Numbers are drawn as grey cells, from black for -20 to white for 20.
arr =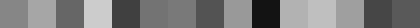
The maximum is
12
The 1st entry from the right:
-6
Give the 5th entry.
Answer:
-10
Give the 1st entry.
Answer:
1

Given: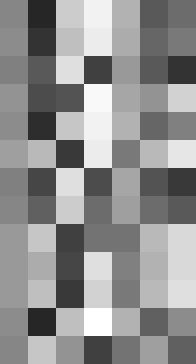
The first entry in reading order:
1
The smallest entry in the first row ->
-14
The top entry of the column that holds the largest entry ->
18
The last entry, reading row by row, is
-5
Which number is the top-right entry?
-3
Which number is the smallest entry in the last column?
-12
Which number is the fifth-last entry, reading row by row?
3
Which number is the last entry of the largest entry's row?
2
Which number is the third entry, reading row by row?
12
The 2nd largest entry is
19
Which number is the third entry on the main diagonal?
15
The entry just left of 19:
-7
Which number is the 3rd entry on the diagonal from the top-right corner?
4
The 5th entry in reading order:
8
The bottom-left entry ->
1

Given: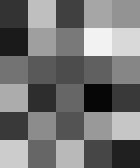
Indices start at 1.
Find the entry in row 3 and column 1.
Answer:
-2
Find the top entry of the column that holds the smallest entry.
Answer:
6
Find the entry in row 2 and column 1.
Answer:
-16
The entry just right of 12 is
-4
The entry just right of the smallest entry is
-11
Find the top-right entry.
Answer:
3
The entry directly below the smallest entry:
4
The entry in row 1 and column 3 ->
-10
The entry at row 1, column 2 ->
10

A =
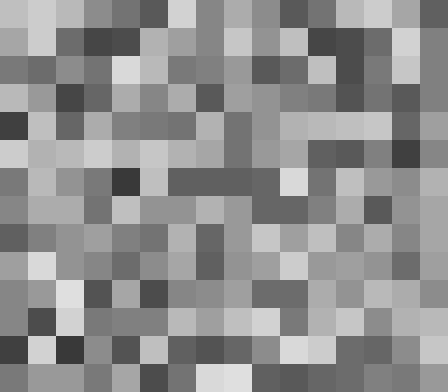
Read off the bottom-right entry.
4
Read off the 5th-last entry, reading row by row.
-4
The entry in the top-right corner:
-5
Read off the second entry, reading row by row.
12
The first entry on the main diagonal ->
10
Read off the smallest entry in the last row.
-8
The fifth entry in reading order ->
-2
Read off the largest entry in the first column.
12
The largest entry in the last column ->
11
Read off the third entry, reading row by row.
9
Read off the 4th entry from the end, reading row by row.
-3
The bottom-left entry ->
-1
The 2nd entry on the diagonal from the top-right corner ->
13
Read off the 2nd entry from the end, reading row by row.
-1
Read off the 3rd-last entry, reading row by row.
0

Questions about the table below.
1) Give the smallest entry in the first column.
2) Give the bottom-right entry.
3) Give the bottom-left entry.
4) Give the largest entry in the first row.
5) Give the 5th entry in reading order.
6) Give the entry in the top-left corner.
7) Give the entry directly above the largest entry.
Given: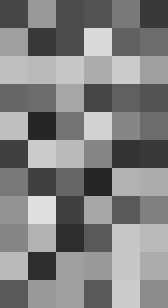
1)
-10
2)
2
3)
-6
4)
4
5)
-1
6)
-9
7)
-10
